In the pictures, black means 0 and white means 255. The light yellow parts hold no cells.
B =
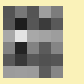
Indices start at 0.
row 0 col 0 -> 84
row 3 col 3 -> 91
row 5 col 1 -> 157
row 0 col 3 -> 158
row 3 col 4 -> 133
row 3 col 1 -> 36
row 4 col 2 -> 88
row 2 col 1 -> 227

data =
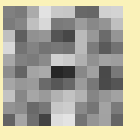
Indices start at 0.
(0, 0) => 128
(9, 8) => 162
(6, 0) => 166
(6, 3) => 106
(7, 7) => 133
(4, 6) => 176
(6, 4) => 87
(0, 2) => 171
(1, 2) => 191
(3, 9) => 114
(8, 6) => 137
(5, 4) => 38
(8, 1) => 140
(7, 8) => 150
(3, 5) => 115
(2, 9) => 149
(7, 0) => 194
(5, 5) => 46
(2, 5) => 71
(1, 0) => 123
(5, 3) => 170
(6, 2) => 155
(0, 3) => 226
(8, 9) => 122
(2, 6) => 186
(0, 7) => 102
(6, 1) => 151
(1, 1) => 133
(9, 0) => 99

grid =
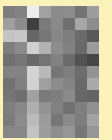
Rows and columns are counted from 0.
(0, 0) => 125
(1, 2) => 63
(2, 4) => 134
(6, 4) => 140
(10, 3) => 157
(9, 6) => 125
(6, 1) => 128
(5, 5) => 126
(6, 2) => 209
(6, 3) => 160
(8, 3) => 146
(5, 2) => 211
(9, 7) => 163
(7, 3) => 122
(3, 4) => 141
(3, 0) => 126
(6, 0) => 114
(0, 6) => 115
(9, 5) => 139
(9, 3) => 156
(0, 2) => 237
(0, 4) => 139
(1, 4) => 138
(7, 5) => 138
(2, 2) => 102
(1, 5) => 111

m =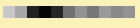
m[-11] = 200
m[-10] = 167
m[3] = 7
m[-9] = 33

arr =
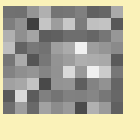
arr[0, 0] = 113
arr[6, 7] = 131
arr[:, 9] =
[170, 88, 151, 138, 90, 119, 101, 103, 96]
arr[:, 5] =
[118, 200, 110, 171, 157, 218, 149, 129, 153]
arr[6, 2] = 195
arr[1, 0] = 126
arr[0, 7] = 97
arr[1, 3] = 197
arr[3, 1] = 99
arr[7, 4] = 116
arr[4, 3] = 119
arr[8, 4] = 140
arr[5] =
[131, 143, 149, 133, 146, 218, 153, 240, 204, 119]
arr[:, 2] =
[149, 63, 164, 120, 85, 149, 195, 92, 105]
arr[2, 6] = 110
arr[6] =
[161, 167, 195, 73, 147, 149, 94, 131, 146, 101]
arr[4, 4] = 147
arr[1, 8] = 195
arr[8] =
[110, 157, 105, 162, 140, 153, 75, 177, 154, 96]
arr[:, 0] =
[113, 126, 176, 191, 118, 131, 161, 90, 110]
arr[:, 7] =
[97, 192, 102, 158, 172, 240, 131, 134, 177]

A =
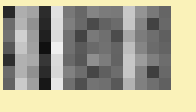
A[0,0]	40
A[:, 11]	[148, 132, 124, 133, 156, 130, 128]
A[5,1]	177
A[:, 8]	[123, 98, 111, 113, 124, 95, 111]
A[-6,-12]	145
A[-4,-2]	107
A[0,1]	174
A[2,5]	112
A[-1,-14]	99
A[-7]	[40, 174, 163, 44, 224, 120, 103, 132, 123, 121, 200, 148, 121, 101]
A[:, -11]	[44, 39, 32, 16, 55, 43, 23]
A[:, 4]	[224, 220, 219, 239, 218, 215, 231]
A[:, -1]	[101, 104, 95, 99, 109, 104, 96]
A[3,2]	160
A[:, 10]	[200, 198, 167, 189, 199, 198, 178]
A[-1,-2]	111
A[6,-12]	159
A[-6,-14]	108
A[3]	[88, 197, 160, 16, 239, 112, 90, 106, 113, 100, 189, 133, 107, 99]
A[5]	[107, 177, 144, 43, 215, 129, 109, 70, 95, 109, 198, 130, 63, 104]
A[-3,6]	87

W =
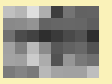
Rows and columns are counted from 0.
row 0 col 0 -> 192
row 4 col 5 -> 150
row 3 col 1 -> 128
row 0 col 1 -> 181
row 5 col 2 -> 121
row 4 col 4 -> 82
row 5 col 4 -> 163
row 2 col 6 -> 83
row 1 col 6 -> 102
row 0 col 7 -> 99
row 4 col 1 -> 160
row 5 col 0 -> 122

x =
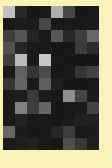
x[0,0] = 192
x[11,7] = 30
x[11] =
[26, 30, 33, 26, 23, 79, 56, 30]
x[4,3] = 198
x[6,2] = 26
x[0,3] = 26
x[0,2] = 23
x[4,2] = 27
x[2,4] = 86
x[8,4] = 24
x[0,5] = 70
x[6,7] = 26
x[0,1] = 40
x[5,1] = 97
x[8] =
[27, 131, 63, 100, 24, 25, 26, 66]
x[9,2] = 26
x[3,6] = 61
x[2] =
[61, 86, 36, 25, 86, 40, 63, 103]
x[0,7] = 26
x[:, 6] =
[23, 25, 63, 61, 24, 53, 24, 69, 26, 33, 26, 56]
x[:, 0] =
[192, 25, 61, 81, 61, 27, 54, 27, 27, 26, 102, 26]
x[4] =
[61, 186, 27, 198, 26, 24, 24, 22]
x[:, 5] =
[70, 26, 40, 25, 24, 25, 24, 143, 25, 26, 60, 79]
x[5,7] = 65

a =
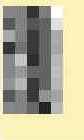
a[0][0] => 134
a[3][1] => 115
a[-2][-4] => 130
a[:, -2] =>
[125, 99, 99, 99, 99, 99, 99, 146, 37]
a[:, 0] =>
[134, 90, 167, 54, 135, 135, 146, 88, 135]
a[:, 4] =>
[253, 223, 170, 167, 182, 189, 182, 164, 182]
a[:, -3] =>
[51, 84, 56, 56, 45, 103, 56, 56, 102]
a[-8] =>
[90, 130, 84, 99, 223]
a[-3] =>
[146, 181, 56, 99, 182]
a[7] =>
[88, 130, 56, 146, 164]
